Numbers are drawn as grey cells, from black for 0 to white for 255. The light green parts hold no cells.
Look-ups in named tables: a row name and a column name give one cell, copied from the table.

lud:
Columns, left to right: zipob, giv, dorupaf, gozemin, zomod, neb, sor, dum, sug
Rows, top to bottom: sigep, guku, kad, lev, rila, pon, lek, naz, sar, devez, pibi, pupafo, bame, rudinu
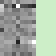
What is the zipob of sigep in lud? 107
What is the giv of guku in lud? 94
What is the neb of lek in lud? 159
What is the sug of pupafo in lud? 185
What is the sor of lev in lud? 150
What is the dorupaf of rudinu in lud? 136
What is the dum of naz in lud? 162
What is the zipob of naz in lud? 71
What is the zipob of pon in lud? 153
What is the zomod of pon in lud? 173
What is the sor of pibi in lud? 167
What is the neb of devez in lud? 174
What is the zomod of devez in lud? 113

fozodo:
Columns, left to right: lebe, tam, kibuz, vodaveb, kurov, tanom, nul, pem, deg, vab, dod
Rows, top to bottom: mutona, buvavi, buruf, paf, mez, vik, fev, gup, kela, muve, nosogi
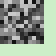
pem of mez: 70
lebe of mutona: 143
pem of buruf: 86
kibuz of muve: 91
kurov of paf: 192
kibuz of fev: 189
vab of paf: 103
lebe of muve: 60
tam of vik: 172
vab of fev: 30
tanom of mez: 43
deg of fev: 82
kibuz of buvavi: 76
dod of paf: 90
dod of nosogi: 54
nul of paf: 177
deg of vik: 122
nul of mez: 49
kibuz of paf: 201
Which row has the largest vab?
mez

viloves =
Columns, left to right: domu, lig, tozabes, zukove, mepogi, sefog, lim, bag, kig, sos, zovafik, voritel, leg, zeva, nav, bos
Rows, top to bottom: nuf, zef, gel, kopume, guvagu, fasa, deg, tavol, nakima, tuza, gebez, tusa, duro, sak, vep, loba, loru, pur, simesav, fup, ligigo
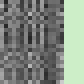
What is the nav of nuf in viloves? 111
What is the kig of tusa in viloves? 139
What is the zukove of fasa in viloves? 108
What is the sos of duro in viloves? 97
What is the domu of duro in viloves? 129
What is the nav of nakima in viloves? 96
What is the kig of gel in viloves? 152
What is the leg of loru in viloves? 86
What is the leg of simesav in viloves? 85
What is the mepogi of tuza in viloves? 88
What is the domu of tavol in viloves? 159
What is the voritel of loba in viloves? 73
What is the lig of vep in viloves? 164
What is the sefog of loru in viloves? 118
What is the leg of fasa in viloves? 100
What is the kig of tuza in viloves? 122
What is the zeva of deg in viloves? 106
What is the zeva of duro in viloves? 106
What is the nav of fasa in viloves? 130
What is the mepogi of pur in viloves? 81
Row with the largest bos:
ligigo

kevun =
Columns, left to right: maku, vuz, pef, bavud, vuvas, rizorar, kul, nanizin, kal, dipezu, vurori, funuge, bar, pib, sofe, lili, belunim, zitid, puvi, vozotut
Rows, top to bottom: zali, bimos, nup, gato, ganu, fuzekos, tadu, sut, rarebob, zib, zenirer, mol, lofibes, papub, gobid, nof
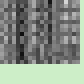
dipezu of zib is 104
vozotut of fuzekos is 102
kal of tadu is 167
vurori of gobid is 125
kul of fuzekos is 108
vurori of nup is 92
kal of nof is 164
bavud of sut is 144
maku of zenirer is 106
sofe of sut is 102
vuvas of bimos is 57
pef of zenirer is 77
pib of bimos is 134
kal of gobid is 118
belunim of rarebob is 105
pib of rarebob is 112
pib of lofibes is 124
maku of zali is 130
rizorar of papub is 18

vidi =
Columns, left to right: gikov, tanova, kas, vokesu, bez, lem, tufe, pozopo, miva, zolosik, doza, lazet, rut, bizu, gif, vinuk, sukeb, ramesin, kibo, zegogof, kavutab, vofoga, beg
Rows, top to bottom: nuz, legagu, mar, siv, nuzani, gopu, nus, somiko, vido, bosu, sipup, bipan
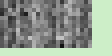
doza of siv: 143
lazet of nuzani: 106
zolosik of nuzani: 109
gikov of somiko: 83
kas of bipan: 64
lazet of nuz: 99
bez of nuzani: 125
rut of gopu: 97
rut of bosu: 119
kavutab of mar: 79
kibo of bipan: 62
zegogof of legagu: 124
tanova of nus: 124
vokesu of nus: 85
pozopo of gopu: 93
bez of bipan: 109

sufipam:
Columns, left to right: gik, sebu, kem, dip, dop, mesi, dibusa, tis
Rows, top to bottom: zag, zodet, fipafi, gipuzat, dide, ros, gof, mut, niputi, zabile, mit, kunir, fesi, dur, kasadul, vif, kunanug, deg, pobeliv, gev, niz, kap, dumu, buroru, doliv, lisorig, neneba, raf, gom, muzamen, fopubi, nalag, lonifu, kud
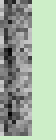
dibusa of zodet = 134
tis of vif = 103
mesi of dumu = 167
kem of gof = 126
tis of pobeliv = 118
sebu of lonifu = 48
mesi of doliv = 69
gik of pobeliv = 131

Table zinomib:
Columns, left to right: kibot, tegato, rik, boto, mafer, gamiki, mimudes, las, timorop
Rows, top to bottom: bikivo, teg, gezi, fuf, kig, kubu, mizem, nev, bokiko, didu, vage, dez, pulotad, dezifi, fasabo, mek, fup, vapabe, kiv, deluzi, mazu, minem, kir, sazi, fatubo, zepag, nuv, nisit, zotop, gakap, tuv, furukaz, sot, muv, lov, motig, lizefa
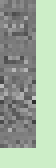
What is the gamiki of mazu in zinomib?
115
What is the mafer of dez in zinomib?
125
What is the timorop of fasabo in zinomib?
111
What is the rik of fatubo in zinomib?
112
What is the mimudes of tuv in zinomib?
152
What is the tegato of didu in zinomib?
111
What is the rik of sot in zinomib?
177
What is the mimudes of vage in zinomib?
110
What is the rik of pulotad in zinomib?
117
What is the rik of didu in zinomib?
120
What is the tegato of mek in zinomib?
83
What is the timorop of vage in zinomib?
123
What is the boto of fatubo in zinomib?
136
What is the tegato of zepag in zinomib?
116
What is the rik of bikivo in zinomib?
110
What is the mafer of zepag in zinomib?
100

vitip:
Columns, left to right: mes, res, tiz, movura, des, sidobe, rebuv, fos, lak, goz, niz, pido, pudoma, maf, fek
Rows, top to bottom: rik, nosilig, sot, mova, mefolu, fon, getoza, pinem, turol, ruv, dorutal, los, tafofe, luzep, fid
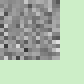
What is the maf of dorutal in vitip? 198
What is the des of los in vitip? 214
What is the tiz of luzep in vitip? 105
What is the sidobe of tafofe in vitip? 174
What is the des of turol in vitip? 136
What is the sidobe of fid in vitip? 174
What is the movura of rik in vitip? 140
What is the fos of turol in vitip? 136
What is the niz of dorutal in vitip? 141
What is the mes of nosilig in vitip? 130
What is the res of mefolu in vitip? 164

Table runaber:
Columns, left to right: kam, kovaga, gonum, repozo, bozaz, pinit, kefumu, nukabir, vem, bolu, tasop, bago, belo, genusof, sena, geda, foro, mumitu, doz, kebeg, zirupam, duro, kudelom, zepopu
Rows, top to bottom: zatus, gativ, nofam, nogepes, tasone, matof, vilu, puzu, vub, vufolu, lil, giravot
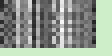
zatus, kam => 41
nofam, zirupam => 122
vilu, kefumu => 138
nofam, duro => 101
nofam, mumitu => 215
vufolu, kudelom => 120
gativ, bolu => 184
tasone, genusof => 85
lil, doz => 131

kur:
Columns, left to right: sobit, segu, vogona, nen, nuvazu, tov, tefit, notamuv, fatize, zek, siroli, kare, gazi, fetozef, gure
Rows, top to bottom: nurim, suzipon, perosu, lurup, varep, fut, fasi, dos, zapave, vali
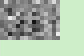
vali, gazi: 151
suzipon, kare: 145
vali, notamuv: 151
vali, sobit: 121
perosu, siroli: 155
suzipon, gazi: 149
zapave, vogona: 42
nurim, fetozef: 216
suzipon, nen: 116
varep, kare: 150
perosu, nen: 128
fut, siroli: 162
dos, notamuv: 172
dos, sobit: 150
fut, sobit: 106
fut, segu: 127
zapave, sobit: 130
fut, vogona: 128
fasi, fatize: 87
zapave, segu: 151
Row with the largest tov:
vali

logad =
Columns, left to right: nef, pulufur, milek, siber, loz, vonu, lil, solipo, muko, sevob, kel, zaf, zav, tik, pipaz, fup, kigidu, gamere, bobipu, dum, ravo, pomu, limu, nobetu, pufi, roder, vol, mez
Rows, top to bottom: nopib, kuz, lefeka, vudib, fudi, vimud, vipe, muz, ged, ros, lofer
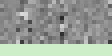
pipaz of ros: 131
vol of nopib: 148
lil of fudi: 202
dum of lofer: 107
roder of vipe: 142
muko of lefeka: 150
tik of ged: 148
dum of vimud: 172
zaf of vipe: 127
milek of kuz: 143
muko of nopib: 168
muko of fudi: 147
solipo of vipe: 141
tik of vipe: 148
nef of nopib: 128
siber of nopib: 142
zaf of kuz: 126

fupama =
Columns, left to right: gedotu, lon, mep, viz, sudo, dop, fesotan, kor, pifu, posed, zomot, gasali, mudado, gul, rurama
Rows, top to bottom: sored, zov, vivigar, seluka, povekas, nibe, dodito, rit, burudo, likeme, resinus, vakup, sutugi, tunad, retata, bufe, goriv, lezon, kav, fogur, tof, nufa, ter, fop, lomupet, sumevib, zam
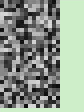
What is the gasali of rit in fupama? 25
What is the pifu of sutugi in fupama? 160
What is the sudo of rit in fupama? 176
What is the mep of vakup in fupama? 59
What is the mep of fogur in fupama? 120
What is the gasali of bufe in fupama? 37
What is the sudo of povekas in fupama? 79
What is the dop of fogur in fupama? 188

